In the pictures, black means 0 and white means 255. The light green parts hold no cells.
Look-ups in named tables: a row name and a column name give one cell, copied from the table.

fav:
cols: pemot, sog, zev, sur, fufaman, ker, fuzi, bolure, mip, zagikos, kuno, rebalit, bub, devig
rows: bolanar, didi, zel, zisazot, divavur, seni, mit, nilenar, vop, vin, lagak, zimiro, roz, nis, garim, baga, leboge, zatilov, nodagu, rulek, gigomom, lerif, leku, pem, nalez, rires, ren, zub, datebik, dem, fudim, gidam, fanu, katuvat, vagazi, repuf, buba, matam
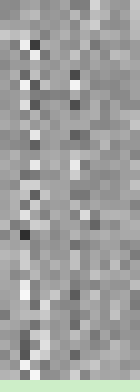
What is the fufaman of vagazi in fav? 224
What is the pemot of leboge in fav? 170
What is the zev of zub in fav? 150
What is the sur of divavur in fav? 59
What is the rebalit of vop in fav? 136
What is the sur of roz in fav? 152
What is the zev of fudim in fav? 178
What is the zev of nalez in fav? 169
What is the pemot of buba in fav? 164
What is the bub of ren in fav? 135
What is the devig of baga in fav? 133
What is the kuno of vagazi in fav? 144

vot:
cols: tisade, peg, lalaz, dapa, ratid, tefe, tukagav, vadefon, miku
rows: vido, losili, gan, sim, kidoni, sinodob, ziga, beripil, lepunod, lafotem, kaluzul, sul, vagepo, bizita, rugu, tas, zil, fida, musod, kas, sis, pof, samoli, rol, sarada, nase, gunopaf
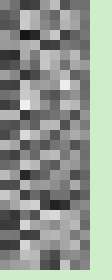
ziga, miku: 153
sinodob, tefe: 183
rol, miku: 149
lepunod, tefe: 150
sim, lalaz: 21
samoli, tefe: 139
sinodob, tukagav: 150
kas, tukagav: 114
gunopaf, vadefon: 116
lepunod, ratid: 159
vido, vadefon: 113
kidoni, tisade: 154
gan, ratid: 136
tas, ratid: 179
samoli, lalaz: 212
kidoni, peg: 152
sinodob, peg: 46

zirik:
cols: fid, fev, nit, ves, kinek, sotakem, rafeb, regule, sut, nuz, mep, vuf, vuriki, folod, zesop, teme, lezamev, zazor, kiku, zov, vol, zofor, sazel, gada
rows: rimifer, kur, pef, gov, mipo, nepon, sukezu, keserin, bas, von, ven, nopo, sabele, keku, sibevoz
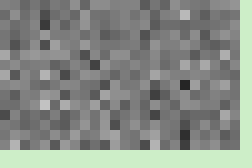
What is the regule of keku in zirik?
154
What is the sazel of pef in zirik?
119
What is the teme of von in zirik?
64
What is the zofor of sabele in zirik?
110
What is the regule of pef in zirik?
122
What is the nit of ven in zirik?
126

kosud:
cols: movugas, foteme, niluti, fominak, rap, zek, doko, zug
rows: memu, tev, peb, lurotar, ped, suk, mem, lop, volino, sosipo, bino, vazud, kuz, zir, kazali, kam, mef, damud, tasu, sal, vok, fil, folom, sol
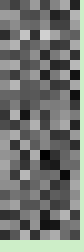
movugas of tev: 157
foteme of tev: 155
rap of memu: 67
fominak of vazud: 138
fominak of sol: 48
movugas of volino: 142
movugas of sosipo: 102
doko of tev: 53
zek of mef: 25
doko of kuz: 169
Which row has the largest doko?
fil

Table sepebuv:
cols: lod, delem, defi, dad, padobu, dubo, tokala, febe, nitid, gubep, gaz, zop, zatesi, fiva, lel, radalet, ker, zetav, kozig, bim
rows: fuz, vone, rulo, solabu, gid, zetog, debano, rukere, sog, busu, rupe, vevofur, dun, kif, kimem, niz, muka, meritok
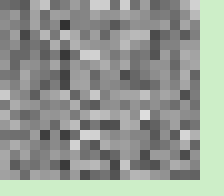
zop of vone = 148
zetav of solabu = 126
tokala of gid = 113
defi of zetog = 104
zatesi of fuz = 206
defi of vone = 106
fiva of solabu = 185
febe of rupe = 173
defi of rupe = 152
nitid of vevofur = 163
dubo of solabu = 120
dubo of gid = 173
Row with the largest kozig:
kif

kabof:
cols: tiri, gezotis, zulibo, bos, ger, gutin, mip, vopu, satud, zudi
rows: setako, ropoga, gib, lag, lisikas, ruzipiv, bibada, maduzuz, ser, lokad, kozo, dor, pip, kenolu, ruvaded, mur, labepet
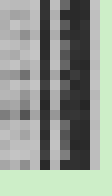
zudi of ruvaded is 190
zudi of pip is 186
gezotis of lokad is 180
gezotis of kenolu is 183
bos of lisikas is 196
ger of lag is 43
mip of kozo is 46
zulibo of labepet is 143
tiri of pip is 176
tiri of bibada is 186
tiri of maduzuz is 156
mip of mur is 127
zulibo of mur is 193
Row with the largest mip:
mur

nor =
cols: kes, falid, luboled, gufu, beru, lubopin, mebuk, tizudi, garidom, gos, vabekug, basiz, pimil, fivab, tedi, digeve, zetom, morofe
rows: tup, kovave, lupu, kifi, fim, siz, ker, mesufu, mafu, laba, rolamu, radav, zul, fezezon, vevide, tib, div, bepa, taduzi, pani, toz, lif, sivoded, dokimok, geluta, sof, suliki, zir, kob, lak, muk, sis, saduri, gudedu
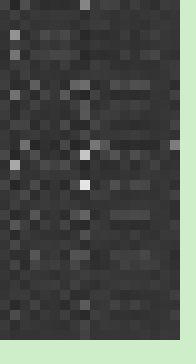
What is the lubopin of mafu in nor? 55
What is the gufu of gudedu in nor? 52
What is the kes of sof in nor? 57
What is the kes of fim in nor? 51
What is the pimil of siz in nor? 62
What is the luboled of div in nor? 48
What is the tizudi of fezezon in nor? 54
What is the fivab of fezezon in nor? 60
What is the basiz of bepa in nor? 50
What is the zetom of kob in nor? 55
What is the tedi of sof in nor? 71
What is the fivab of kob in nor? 57
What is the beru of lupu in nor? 53
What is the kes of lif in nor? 64
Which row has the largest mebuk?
laba

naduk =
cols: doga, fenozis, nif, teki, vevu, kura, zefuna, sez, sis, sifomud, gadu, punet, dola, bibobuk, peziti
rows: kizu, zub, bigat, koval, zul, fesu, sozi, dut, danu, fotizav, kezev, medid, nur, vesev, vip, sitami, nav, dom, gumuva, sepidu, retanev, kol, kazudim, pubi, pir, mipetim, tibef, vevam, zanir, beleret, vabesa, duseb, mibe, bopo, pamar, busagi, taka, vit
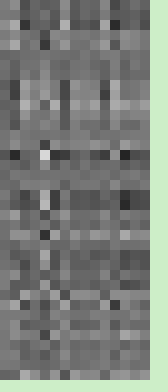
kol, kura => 120
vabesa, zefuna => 159
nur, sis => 110
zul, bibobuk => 130
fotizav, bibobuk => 117
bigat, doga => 141
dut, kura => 108
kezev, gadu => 98
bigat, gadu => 164
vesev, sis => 125
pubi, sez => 144
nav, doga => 107
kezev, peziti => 156
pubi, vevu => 49
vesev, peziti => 121
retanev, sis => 89
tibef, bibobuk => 91
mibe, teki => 98
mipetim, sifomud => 85

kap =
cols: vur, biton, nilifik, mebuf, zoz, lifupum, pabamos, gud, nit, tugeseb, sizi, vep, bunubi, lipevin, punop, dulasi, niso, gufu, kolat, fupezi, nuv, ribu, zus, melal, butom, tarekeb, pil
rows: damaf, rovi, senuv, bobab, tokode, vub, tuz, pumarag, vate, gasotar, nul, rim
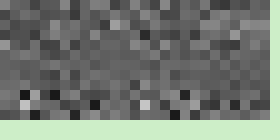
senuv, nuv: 132
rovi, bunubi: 100
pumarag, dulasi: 90
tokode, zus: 68
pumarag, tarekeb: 101
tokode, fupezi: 120
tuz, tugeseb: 85
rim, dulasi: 105
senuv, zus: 113
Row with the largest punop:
nul

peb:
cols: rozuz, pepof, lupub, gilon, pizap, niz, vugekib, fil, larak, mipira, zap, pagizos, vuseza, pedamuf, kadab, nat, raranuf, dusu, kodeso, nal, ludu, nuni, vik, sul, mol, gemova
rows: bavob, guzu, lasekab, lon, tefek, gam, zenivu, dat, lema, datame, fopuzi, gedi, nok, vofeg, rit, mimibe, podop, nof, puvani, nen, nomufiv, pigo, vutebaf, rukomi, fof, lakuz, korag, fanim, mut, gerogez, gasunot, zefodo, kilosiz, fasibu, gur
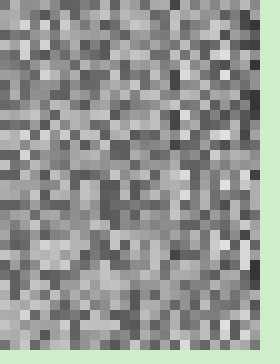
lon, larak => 160
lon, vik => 79
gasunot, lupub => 167
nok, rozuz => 100
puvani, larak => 193
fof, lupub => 105
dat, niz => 183
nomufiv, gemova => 173
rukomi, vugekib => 135
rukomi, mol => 70
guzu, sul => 124
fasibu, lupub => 188
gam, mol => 190
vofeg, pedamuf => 88

